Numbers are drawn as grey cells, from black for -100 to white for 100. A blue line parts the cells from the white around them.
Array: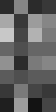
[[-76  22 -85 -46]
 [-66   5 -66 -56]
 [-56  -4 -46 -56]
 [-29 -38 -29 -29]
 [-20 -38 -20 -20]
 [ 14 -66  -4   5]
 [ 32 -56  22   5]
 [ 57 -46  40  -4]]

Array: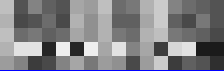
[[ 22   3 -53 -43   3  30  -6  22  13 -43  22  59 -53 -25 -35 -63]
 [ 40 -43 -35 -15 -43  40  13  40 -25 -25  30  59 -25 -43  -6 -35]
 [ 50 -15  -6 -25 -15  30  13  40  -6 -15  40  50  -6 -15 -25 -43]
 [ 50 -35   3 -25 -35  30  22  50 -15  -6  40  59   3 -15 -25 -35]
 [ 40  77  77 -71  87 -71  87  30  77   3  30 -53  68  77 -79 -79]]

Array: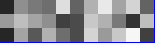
[[-70  29 -31  39 -14 -41  66  21  57  93 -50]
 [-70  12  -5 -14  74 -22  39  83  29  66 -22]
 [ 21  49  29  12 -50 -41  57  39  -5 -60  49]]

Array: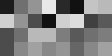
[[ 63  16 -40 -87  63  73 -50 -30]
 [-78 -12  16  82 -68 -87  54  45]
 [-40   7  26   7  16 -20   7  26]
 [-40 -12  45  45  -2 -30 -12  -2]]

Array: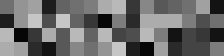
[[ 35  26 -67 -85 -31   6 -12  16  55 -77 -95  26 -67 -47 -47  -2]
 [ 45 -95 -57  35 -31  45 -22  45 -47 -39  45  -2 -85 -47 -57 -85]
 [-12  16  26 -77 -22 -12  -2  35  45 -57   6 -31 -22 -12  26 -85]
 [-77  16  55 -39  55 -22 -57 -95  -2 -67  35  35  35  -2 -39 -12]]

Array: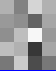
[[ 49  39 -57  30]
 [ -6  59 -40  -6]
 [ 20  12 -22  30]
 [ 39   2  67  39]
 [ 12  49  94  20]]

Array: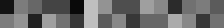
[[ -3  15 -75  25 -11 -57  50 -29   7 -57 -19 -19  34   7 -57 -11]
 [-85  -3 -19 -47 -47 -93  50  15 -39 -39  25   7 -66 -11  -3 -29]]
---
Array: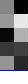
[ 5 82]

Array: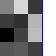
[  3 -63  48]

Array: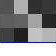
[-36 -23  52]

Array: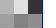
[42  3]

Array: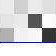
[84 83 94]

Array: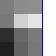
[-2 64 -4]
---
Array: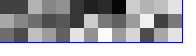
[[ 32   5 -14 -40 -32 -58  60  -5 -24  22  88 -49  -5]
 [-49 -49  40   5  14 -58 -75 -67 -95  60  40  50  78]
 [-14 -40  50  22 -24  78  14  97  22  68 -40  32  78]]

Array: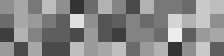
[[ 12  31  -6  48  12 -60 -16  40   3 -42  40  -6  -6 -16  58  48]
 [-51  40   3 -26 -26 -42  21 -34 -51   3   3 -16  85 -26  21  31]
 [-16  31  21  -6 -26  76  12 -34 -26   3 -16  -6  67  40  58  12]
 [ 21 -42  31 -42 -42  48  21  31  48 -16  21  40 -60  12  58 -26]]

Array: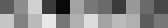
[[ 55   1  46  82  -7  38  72  28  46  38 -27  -7]
 [-27  11  64 -54 -93  28  -7 -17 -54  20 -17 -44]]

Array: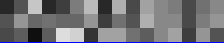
[[-43 -27 -88 -27  73  64 -59  27  27 -11 -27   7  27 -51  17 -35]
 [-35  17 -19 -11 -19 -19  17 -51 -11 -35  37   7   7 -43  -3  17]
 [-69 -35  55 -69 -51  -3  46 -69  37 -43  27   7  -3 -43 -11   7]]

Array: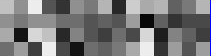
[[-14  23 -51  86 -43 -85 -14 -24  -5  33  86 -60  23 -34  23]
 [ 13  -5  13  13 -14 -14 -34 -24 -34  23 -94 -24 -60 -43 -43]
 [ 33 -85  69  51 -69   3 -34 -51 -14 -43  69 -77   3 -24 -51]
 [ 51  13  86 -34 -60  13  -5  42 -69  61  33  42 -24  -5  42]]

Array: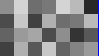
[[-40  56 -50  38 -14  -6  46]
 [-50  38 -31  56 -22   3  21]
 [ 11  66 -14  -6  66  46 -69]
 [-22  21  30 -40  11 -59 -31]]
